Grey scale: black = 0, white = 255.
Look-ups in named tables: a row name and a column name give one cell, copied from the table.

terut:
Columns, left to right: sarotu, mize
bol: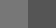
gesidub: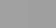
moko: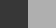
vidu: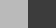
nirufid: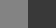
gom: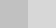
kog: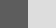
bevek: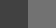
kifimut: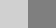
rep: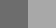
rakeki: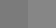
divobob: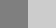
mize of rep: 168
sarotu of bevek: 65
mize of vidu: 60
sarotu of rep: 109
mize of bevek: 114
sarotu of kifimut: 208
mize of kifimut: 127
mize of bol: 85
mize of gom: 215
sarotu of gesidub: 161
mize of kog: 221
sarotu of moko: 55
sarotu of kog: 93
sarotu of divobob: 127
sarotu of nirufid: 131
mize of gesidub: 159
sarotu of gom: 193
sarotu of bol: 119

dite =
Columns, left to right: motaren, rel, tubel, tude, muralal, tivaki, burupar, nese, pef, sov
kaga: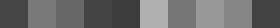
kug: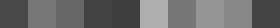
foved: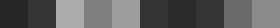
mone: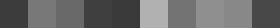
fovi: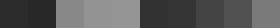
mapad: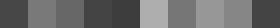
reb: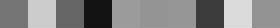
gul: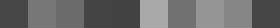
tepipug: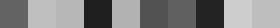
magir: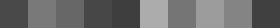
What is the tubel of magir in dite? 103
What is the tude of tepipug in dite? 31
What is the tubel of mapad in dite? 103
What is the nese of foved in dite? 53
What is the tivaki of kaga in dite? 176
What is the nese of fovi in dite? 68
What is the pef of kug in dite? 135
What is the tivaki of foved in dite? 51
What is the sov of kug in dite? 68
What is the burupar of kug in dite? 118
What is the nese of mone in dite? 143
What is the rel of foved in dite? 53
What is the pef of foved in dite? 106
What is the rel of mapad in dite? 121
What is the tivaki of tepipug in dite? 82
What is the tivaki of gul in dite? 169
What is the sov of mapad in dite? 68
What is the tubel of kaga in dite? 103
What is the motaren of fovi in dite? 44

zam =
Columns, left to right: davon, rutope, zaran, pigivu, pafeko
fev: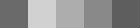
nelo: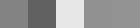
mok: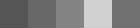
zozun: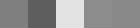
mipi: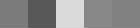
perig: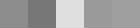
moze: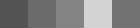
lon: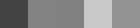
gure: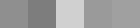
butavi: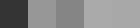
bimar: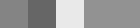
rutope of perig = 119
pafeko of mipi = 129
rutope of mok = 104
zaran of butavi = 133
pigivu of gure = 154
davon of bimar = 132
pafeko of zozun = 137
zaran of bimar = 233
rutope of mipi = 88
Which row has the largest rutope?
fev

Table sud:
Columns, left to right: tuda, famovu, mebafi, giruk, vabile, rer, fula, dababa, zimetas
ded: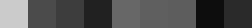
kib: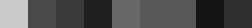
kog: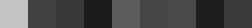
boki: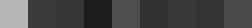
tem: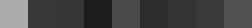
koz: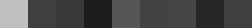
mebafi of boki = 54
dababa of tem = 58
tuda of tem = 171
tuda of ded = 203
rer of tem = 45
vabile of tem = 74
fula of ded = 93
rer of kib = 88

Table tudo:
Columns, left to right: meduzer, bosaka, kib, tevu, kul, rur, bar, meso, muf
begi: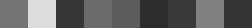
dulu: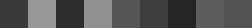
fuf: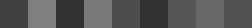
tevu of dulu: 145
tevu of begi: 107
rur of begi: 44
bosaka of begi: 221
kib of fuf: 49
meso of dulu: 93
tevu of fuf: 120
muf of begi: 51
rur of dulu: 61
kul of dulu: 85
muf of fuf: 81
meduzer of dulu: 58
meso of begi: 128
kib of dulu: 45
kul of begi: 92
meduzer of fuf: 65
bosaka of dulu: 151
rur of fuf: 49

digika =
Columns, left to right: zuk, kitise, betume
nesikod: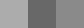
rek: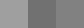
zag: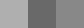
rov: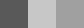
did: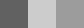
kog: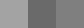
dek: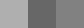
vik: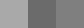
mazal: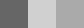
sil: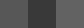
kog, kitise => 106
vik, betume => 127
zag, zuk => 175
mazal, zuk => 102
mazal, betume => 170
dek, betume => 129
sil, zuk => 87
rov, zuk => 89
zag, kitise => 105

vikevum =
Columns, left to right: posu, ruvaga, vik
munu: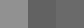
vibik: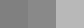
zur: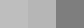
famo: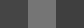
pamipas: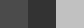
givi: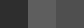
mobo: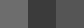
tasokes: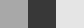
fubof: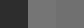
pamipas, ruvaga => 51
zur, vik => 126
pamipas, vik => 193
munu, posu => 145
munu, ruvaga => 98
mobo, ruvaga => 59
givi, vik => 79
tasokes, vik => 229

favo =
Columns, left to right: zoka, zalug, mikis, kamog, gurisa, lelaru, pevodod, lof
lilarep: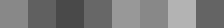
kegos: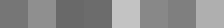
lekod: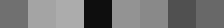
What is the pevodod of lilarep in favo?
179
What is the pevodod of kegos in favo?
127
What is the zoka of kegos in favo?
118
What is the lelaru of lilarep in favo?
136
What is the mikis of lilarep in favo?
73
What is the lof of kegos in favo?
175
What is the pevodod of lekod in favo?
80
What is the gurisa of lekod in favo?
147
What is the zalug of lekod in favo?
164
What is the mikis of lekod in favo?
172
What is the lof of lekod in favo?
104
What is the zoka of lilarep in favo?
136
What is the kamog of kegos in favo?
108
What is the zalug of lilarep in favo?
96
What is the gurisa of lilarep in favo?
152
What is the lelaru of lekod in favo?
137

